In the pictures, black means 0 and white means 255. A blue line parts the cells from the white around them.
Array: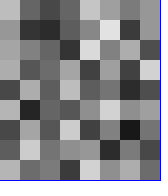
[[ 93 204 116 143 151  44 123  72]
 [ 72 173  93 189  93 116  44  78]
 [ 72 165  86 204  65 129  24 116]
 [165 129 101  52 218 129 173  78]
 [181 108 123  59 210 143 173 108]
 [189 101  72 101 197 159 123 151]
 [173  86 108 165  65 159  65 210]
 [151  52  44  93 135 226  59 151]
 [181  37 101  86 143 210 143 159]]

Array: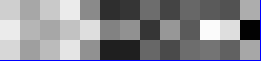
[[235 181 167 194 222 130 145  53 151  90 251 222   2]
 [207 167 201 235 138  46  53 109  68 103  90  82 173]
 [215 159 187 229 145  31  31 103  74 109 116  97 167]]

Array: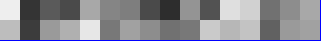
[[189  60 154 176 231 120 161 141 113 120 202 183 195  97 154 161]
 [238  52  90  74 168 133 126  74  45 148  82 223 209 113 141 168]]

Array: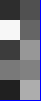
[[ 32 173]
 [ 60 151]
 [121 129]
 [247 101]
 [ 45  80]]

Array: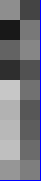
[[ 99 134]
 [150 126]
 [ 24 120]
 [199 113]
 [191 107]
 [184  93]
 [178  87]
 [ 46  81]
 [142  68]]

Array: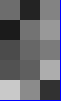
[[201 139  49]
 [ 27 115 152]
 [ 75 103 123]
 [ 82  95 173]
 [109  35 131]]
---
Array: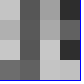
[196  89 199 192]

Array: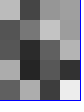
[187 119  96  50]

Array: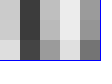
[203  59 155]

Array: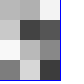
[184  67 136]

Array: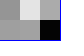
[149 162]

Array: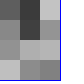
[ 94  64 181]

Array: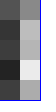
[ 83 189]
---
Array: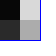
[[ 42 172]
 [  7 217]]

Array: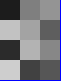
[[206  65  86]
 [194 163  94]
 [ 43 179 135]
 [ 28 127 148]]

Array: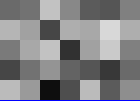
[[187 154  14  78 187  91 142]
 [181 161  70 174 168 216 174]
 [122 168 194  49 161 202 128]
 [106 114 194 136  91  85 128]
 [ 70 114 148  99  85  56 106]]

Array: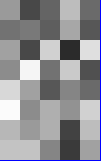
[[251 140 175 146 209]
 [216 161  87 133 106]
 [195 195 133  58 161]
 [183 154 175  66 189]
 [161  72 209  43 223]
 [154  72 100 189 106]
 [140 245 114 202  80]
 [114 121  94 167  87]]

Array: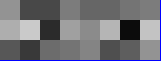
[[174 202  43 160 139 181  12 195]
 [147  72  72 124 102 102 116 124]
 [ 87  57 108 116 132  79  94 147]]

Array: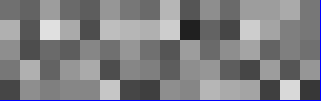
[[176  85 224 170  77 190 182 176 205  32  99  70 205 164 127 119]
 [142  77 106  93 134 112 150 112  85 157 106 142 164  99 127 112]
 [119 176  99 150 170  77 134 127  93 142 150  93  70 157  85 150]
 [112  99 157 106  93 150 119 106 182  85 142 106 157 157 170 119]
 [ 70 142 127 134 134 198  70  63 142 134 182 170 164  63 217  55]]

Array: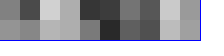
[[148 135 181 174 122  41  95  80 188 160]
 [129  74 209 174  54  60 116  87 202 154]]
